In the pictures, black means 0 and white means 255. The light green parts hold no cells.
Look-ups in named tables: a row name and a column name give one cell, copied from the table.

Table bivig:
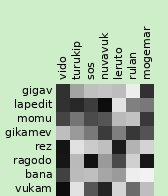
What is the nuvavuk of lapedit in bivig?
13
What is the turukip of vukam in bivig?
226
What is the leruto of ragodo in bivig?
74
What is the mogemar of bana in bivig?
242
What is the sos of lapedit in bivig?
61
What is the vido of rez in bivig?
20
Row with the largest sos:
rez

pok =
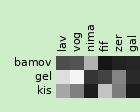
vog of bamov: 83
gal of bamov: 38
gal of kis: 27
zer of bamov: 33
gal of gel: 41
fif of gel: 66
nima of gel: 53
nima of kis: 29
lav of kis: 166
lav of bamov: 77
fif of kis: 195
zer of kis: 124
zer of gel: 132
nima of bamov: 177

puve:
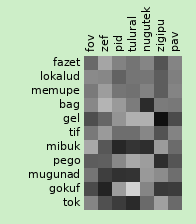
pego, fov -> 93
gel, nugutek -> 176
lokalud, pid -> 98
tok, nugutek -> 106
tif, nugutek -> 135
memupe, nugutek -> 130
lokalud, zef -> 135
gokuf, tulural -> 210
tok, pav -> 106
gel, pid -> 148
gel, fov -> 78
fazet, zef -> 165
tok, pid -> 60
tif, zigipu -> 83
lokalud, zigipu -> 93
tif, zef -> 154
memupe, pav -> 132
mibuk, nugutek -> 46
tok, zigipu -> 160
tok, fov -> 133
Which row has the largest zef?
bag

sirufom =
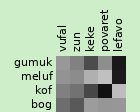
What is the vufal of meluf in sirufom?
147
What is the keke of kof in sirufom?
71
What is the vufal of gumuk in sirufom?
152
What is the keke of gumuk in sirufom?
76
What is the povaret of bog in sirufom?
150
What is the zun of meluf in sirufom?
140
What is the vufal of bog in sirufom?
109
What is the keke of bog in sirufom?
156
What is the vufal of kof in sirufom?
128
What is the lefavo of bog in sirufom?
151
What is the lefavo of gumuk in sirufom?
24
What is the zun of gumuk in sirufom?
129
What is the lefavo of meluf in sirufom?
27
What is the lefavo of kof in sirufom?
189
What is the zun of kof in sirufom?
114

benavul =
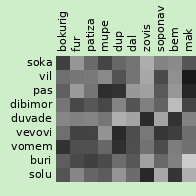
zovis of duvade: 43
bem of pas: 151
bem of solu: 53
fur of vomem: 79
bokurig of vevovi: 111
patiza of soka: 106
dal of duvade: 163
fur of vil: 119

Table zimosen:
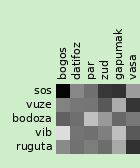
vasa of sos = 156
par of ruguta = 125
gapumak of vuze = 172
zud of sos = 55
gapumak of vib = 191
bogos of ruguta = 138
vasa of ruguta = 49
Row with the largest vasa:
sos

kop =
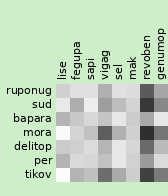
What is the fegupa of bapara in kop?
200
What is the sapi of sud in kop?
237
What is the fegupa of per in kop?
217
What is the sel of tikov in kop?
170
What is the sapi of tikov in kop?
192
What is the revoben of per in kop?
154
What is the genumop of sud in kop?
136
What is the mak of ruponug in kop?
220
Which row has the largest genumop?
bapara

